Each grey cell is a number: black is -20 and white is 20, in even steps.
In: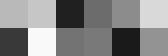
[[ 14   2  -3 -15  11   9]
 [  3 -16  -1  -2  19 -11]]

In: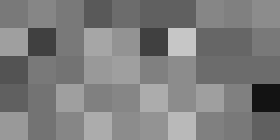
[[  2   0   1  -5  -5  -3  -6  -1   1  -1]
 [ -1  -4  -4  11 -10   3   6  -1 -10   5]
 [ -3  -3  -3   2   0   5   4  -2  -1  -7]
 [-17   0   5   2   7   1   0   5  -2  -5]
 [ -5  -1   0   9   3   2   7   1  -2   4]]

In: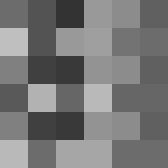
[[ -5   2   4 -12  -7  -3]
 [ -3  -2   5   4  -7  10]
 [ -5   2   3 -11 -10   0]
 [ -4  -4   9  -4   8  -6]
 [ -5   2   3 -11 -10   0]
 [ -3  -3   6   6  -3   9]]

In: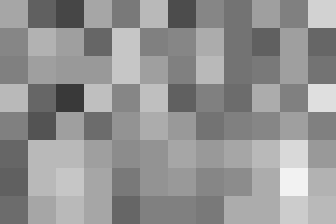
[[ 13   0   5  -2   1  -8   9  -1   6  -9  -5   6]
 [ -4   5  -5  -2   7   1   0  11  -4   5   8   1]
 [ -2   5  -1  -2   9   0   5  11   4   4   5   0]
 [ 15   0   7  -3   0  -5  10   1  10 -11  -4   9]
 [  0   5   1   0  -2   4   7   3  -3   5  -7   0]
 [  4  14   9   6   4   6   3   2   5   9   9  -4]
 [  8  18   7   2   1   4   3  -1   6  11   9  -5]
 [  9  12   7   7  -1   0   0  -4   6   9   6  -3]]

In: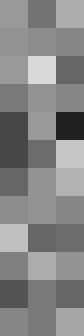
[[  7  -2   4]
 [  1   2   3]
 [ -4  14   4]
 [  1   3  -1]
 [-15   4  -9]
 [ 11  -3  -9]
 [  8   3  -4]
 [  1   3   2]
 [ -3  -4  10]
 [  3   7   0]
 [ -4  -1  -7]
 [  6  -1   1]]

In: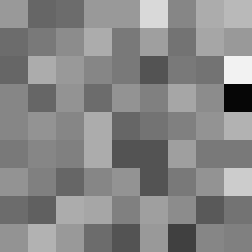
[[  9   7   1  14   4   4  -3  -4   4]
 [  4   6  -2   5  -1   7   2  -1  -3]
 [ 18  -2  -1  -7  -1   1   4   7  -4]
 [-19   2   6   0   3  -3   3  -4   1]
 [  8   3   0  -2  -4   7   1   3   1]
 [ -1  -1   5  -7  -7   7   0   1  -1]
 [ 12   3  -1  -7   3   1  -4   0   3]
 [ -2  -6   2   5   0   6   7  -5  -3]
 [  0   1 -10   4  -7  -3   4   8   3]]

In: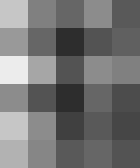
[[ -6   2  -4   0  11]
 [ -5  -7 -13  -4   4]
 [  0   2  -7   6  17]
 [ -8  -4 -13  -7   2]
 [ -9  -6 -10   2  11]
 [ -7  -4  -6   1   8]]
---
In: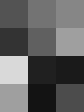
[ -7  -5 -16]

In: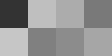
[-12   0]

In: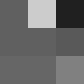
[-5 -5  0]

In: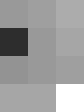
[4 4 5]

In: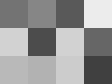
[-2 -8 12]

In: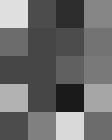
[15 -9 -5  6]
